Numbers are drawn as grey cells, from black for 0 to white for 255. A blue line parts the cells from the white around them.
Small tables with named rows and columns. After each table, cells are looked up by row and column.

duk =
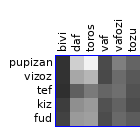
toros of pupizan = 242
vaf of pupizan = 75
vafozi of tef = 111
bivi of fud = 66
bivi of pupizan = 50
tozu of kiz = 76
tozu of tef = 82
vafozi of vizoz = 107
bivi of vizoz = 50
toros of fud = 159
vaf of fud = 76
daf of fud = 154
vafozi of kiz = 98
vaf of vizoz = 73
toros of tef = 122
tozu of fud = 92
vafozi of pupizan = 127

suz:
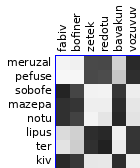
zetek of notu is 243
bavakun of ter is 235
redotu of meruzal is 72
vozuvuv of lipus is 53
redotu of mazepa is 238
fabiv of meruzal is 243
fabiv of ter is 227
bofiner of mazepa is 53
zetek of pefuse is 73
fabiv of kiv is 41
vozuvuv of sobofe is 237
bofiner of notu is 66
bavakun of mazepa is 44
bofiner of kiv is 56
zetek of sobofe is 242
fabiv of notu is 48
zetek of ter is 48

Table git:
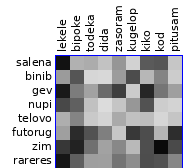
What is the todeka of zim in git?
112
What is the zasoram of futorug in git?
199
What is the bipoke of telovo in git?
132
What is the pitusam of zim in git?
74
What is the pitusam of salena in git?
198
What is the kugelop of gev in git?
203
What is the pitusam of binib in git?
204

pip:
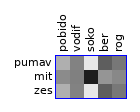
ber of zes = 94
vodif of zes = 130
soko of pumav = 231
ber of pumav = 94
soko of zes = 232
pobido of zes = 175
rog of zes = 120
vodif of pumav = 130
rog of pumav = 119
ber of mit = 149
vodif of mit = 128
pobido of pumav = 175
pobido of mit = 139
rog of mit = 136
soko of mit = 29

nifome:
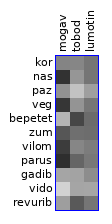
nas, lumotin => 117
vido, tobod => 165
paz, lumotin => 159
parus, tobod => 101
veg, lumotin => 118
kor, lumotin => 117
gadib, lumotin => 141
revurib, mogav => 158
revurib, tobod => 89
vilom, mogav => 60
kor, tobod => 134
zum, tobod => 111
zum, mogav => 86
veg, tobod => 148
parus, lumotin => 120
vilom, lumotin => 124
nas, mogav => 50
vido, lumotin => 166
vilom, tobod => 134
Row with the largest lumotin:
vido

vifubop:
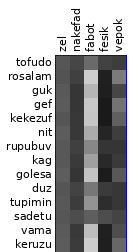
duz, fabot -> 119
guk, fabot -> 181
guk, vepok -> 70
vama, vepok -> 78
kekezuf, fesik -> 26
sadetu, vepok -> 68
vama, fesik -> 32
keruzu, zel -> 92
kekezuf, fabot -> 198
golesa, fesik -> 28
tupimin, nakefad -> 60
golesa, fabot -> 195
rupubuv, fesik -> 53
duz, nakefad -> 67
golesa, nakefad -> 53
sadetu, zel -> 86
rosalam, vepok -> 123

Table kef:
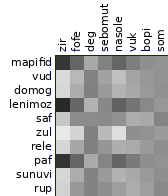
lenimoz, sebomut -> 136
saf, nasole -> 145
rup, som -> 137
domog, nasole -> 179
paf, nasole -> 100
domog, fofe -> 172
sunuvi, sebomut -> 154
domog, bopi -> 153
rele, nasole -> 174
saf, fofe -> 140
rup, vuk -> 172
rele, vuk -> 170
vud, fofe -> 184
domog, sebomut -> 154
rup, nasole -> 158
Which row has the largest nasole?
zul

